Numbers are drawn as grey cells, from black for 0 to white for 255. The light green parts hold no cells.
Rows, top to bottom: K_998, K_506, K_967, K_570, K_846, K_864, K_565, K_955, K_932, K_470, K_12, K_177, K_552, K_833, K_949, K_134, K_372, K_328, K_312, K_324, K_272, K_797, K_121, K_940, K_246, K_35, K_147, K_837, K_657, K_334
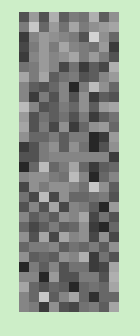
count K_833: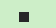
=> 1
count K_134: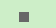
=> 4
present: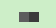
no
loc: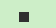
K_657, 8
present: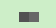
yes
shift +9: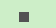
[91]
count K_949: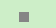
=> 6

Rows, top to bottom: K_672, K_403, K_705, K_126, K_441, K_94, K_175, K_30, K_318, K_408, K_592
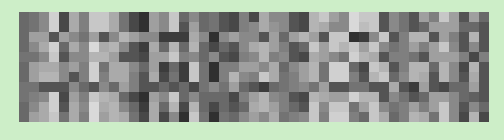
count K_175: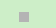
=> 7
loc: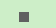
K_318, 46
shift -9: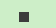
[51]
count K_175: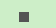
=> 6
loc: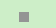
K_403, 26
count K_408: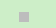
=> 0
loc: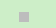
K_403, 35

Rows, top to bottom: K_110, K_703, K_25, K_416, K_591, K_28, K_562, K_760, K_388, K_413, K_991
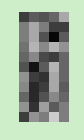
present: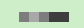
yes
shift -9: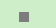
[116]
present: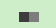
no
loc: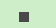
K_591, 3
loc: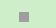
K_413, 3
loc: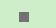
K_416, 1

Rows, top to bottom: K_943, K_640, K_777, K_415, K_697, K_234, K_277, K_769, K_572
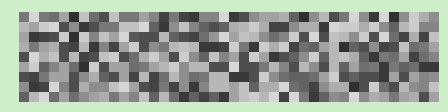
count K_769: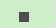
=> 4
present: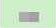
yes
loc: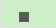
K_777, 12
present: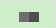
yes
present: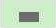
no
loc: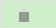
K_777, 20
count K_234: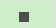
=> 7

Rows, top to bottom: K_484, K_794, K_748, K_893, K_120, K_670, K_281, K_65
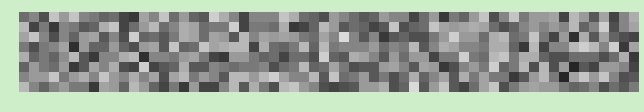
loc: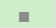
K_120, 5
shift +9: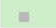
[193]
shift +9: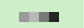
[163 193 130  46]

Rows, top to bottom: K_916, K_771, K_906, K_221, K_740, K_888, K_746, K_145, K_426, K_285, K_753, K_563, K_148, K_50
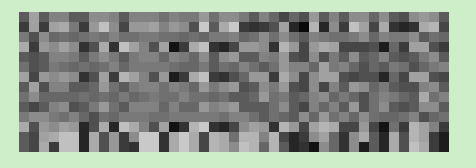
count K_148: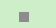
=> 3
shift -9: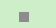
[131]
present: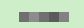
yes
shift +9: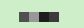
[ 89 161  38  68]
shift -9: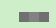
[103 121 103]
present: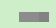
yes

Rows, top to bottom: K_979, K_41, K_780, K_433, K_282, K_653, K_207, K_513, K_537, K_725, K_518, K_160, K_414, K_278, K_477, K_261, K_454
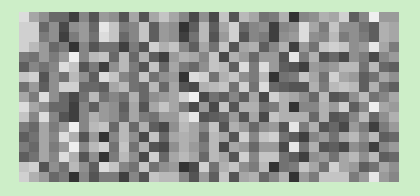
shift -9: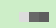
[211  95  85]
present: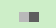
yes

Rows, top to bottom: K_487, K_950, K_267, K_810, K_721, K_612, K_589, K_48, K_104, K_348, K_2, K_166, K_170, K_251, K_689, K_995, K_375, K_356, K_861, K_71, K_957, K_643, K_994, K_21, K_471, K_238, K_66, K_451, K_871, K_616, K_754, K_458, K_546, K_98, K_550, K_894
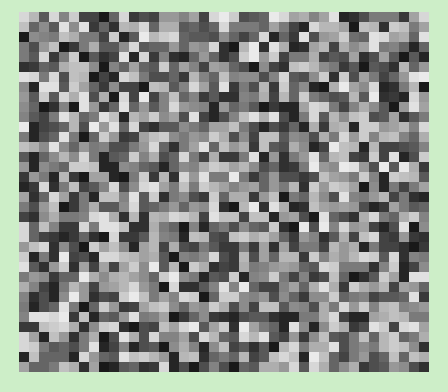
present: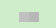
yes
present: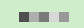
yes
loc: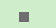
K_267, 34
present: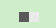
yes
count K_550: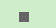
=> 9
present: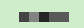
no

